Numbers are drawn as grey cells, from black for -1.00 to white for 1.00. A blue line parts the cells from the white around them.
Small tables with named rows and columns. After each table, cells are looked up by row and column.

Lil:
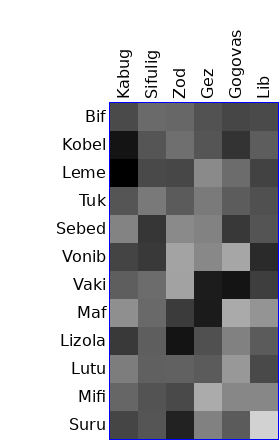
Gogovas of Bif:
-0.45
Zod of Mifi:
-0.43
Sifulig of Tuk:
-0.05
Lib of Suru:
0.65
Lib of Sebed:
-0.34
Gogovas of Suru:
-0.29
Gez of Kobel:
-0.33
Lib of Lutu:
-0.43
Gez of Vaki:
-0.78
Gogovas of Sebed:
-0.56
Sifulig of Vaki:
-0.15
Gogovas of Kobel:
-0.60
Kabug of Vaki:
-0.26
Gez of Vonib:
0.07
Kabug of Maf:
0.12
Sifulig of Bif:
-0.17

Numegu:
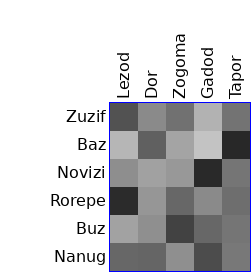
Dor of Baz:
-0.25
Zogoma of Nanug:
0.12
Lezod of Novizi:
0.11
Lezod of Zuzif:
-0.36
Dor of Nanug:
-0.21
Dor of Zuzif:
0.08
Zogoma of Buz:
-0.48
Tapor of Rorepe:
-0.14
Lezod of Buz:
0.27
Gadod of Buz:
-0.19
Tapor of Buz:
-0.08
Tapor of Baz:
-0.69
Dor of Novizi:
0.26

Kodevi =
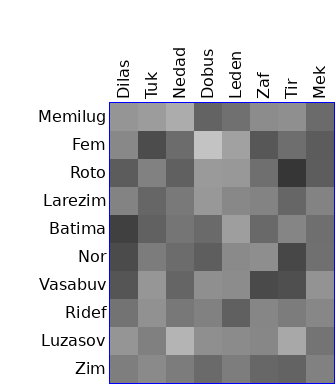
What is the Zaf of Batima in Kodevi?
-0.18
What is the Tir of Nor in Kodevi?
-0.44
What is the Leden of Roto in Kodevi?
0.19
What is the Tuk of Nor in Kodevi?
-0.03
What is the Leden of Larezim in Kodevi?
0.07
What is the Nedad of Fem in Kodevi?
-0.15
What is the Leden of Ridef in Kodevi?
-0.25
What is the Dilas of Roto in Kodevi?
-0.28
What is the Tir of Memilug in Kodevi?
0.12
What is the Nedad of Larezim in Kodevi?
-0.05
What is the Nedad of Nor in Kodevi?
-0.15
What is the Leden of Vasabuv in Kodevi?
0.10
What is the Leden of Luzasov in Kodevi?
0.09
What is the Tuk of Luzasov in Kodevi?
0.00
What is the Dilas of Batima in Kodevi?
-0.50
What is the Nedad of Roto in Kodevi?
-0.25
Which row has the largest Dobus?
Fem

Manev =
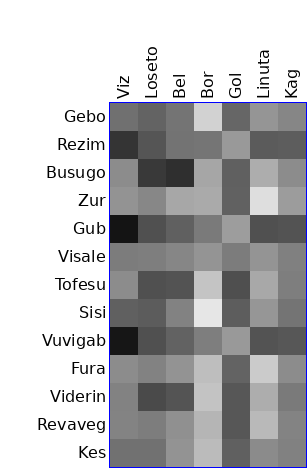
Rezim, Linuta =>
-0.29
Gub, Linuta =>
-0.37
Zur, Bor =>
0.33
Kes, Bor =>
0.47
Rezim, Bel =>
-0.10
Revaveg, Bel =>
0.13
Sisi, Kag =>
-0.09
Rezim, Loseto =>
-0.33
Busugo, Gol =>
-0.25
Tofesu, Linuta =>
0.32
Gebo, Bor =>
0.65
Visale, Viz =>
-0.03
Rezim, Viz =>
-0.59
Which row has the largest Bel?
Zur

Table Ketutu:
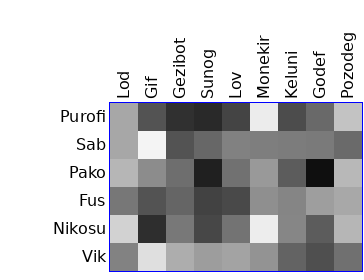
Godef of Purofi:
-0.18
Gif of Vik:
0.75
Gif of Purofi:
-0.35
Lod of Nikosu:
0.65
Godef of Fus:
0.24
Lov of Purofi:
-0.47
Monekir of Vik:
0.15
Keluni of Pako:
-0.28
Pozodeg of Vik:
-0.12
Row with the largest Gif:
Sab

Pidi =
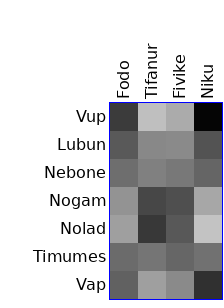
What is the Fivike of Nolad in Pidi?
-0.31
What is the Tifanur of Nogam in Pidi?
-0.44
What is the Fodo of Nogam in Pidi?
0.15
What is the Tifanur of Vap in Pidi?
0.25
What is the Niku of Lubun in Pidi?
-0.35
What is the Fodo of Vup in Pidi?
-0.54
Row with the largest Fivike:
Vup

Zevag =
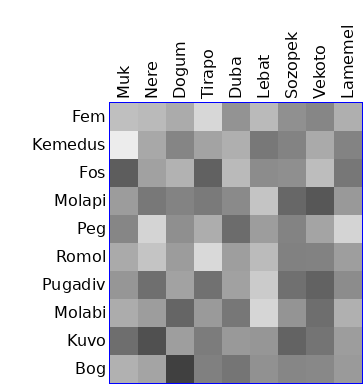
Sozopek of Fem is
0.13
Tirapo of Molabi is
0.21
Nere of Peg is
0.66
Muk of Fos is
-0.27
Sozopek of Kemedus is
0.03
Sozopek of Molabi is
0.16
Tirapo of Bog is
0.00
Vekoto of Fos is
0.48
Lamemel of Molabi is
0.38
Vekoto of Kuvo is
-0.09
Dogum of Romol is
0.22
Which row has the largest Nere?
Peg

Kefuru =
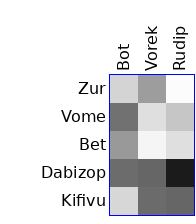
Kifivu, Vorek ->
-0.16
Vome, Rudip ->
0.55
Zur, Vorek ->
0.23
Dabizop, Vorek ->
-0.20
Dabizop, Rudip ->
-0.79
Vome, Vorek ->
0.75
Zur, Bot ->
0.66
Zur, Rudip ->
0.98
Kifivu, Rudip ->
-0.20
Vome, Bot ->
-0.11
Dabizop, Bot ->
-0.15
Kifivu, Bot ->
0.69

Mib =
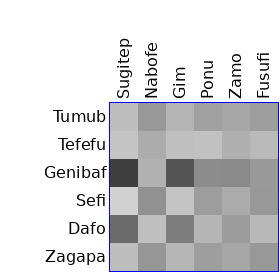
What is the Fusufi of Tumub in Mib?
0.23
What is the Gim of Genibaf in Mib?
-0.33
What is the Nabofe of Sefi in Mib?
0.14
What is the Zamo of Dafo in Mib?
0.22
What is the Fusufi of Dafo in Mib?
0.44
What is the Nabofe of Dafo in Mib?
0.50
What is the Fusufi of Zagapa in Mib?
0.19
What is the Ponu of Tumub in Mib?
0.26
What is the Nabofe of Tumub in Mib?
0.19
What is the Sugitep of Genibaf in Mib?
-0.51
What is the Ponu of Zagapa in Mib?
0.24
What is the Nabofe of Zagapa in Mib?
0.18
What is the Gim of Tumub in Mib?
0.42
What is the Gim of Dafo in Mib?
-0.02
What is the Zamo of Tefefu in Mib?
0.38
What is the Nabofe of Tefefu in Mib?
0.35
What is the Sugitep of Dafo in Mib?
-0.16
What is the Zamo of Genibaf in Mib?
0.08

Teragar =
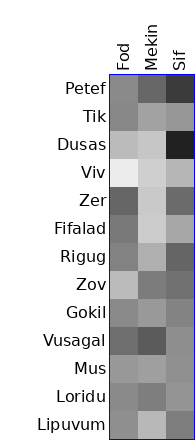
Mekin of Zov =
-0.03
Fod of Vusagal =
-0.14
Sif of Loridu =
0.16
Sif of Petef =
-0.54
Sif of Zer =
-0.16
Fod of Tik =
0.06
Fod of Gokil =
0.08
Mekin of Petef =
-0.19
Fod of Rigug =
0.02

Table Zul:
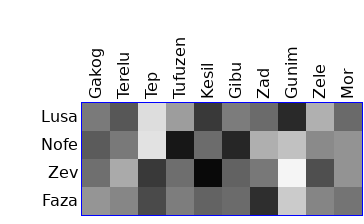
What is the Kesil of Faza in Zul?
-0.22
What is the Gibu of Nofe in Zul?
-0.70
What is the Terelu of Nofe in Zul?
-0.05
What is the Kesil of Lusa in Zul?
-0.55
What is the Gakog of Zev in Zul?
-0.13
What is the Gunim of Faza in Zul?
0.59
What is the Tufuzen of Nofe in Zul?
-0.82
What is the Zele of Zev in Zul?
-0.38
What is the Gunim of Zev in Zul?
0.92
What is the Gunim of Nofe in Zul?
0.51
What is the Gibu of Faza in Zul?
-0.16
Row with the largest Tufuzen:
Lusa

